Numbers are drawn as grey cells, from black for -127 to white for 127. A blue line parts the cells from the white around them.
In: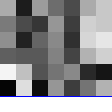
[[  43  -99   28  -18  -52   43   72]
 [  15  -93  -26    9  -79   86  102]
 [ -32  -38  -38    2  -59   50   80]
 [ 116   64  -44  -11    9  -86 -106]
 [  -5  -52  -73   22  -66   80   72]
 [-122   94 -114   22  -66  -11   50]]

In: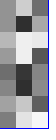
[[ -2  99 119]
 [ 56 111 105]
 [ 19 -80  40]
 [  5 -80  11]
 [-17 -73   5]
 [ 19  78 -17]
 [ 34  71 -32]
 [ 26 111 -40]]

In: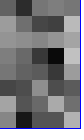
[[ -57  -50   14  -50  -36]
 [  20   14    6   20   36]
 [ -29  -83   -9   -1   -9]
 [  36  -43  -22   42  -16]
 [  -9  -29  -36  -71   28]
 [   6 -104  -43  -43   50]
 [  28  -16  -57  -63   58]
 [  -1  -22  -71 -117   65]]

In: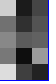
[[  -7 -113   27]
 [   8  -36  -30]
 [ -14  -79  -44]
 [  79 -100  -58]
 [  93  -64  -93]]

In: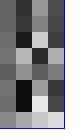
[[ -19 -113  105  -57]
 [ -19 -100   77  -65]
 [   9   41   71   91]
 [ -12 -113   28  -72]
 [ -27  -78   22  -49]
 [ -27  -72    2  -57]
 [ -34   16  -34   -4]
 [ -12   56  -85   48]]

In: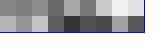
[[ 54  21  68 -34 -76 -47 -55  34 -40]
 [  7  -1  13 -22  40  -8  76 111  97]]

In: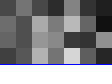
[[ -63  -40   50  -11   86  -33  -89]
 [ -18  -48   42   -4   57  -26 -110]
 [ -26  -48   22    9  -70  -76   16]
 [ -55  -11  -55  -83    3  -76  -96]]

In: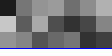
[[ 71 -35  41 -49 -77 -56   5]
 [-99  -9  20  27 -16  13  49]
 [ 20   5 -43 -22  -9 -77 -64]]

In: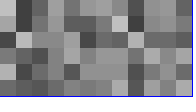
[[-55  58   9   9  31 -55 -20 -28  50 -20 -20 -34]
 [ 37 -63 -12  23 -34 -34  -5  64 -63   9  17  -5]
 [ 50 -55 -20   2 -41  17  17  17 -47  -5  17 -20]
 [ 64 -63 -28  31 -12  23  31   9 -47  17  23 -28]
 [-20 -34 -41 -20   2  -5   2  43 -41  31   2  43]
 [ -5 -28 -47   2  37   2  23  23 -12  43   9  37]]
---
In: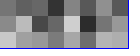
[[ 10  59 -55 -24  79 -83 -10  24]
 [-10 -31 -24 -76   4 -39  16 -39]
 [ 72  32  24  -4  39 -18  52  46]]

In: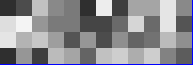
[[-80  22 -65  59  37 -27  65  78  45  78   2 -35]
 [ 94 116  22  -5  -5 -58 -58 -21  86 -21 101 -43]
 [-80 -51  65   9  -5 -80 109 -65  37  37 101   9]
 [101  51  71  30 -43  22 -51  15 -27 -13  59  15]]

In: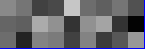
[[   9  -10  -62  -54   70  -18  -32  -10  -46]
 [ -18  -92    3   -4  -62    3  -68  -40   24]
 [ -26  -32   43   17  -76   17   36  -76 -124]]

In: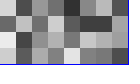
[[-22  65 -15  78 -36 -64 -64  37]
 [107 -57  16  50  -7  71  50  31]
 [ 86 -50  24 -15 -78   8  58 -44]
 [ 78 -36  44   1 100   1  -7 -50]]

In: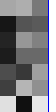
[[-105  -43  -37]
 [ -99  -22  -22]
 [  39   46   -6]
 [ -91   23    1]
 [ -64   53   16]
 [ -50  -71   31]
 [  96 -111  103]]

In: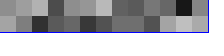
[[  36   -1  -78  -37  -24  -71  -45  -16  -16  -45   36   63   42]
 [  14   30   50  -51   14   22   57  -30  -37   -8  -24 -104    6]]
